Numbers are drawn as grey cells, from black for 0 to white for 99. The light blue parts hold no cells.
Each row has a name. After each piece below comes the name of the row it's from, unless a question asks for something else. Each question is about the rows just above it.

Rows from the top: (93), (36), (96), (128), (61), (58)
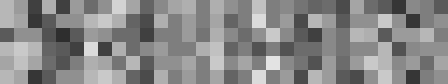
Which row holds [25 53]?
(96)
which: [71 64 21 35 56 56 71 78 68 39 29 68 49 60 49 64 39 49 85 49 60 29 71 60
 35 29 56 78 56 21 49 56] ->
(58)
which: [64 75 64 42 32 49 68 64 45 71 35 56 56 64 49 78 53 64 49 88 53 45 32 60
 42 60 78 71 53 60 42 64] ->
(61)
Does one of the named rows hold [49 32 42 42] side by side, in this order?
yes
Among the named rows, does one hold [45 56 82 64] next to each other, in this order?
no
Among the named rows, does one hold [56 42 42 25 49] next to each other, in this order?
yes
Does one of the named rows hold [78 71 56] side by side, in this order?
no

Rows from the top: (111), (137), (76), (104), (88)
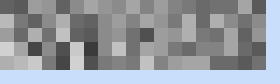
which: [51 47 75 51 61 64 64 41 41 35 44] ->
(88)
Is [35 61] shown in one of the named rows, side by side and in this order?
yes
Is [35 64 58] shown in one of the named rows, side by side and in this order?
no
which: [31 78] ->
(104)
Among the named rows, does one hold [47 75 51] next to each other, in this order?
yes
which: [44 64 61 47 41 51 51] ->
(104)
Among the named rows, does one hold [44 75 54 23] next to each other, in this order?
no

